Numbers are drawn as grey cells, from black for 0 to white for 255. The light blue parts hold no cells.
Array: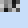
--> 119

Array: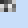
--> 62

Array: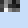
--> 139

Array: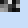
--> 51

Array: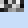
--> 164

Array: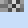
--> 197

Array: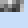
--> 48

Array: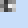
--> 64

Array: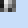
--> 159

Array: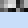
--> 140
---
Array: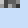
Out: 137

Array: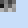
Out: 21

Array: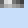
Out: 89

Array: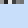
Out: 128

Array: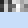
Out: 208

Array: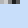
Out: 88

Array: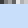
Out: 231

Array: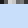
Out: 106

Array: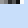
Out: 16
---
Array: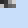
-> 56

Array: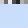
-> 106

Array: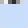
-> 242

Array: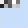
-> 65

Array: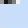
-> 19

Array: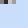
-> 44

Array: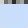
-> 109

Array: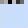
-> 177

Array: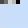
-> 112
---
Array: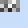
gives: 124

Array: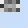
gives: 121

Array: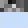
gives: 137

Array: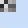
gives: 53

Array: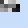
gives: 237

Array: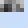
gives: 136
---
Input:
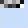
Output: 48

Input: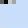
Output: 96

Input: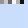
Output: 104

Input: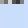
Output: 213

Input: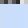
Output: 86

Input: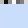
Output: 248

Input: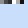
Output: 46

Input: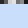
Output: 225

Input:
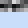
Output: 85
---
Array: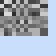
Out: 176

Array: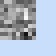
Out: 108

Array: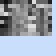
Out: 60

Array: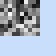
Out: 79

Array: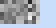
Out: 101

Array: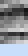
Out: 146

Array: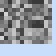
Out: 212
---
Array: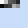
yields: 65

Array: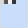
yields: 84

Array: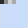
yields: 141

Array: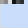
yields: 19

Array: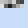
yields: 112

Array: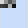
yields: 45

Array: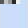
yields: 153
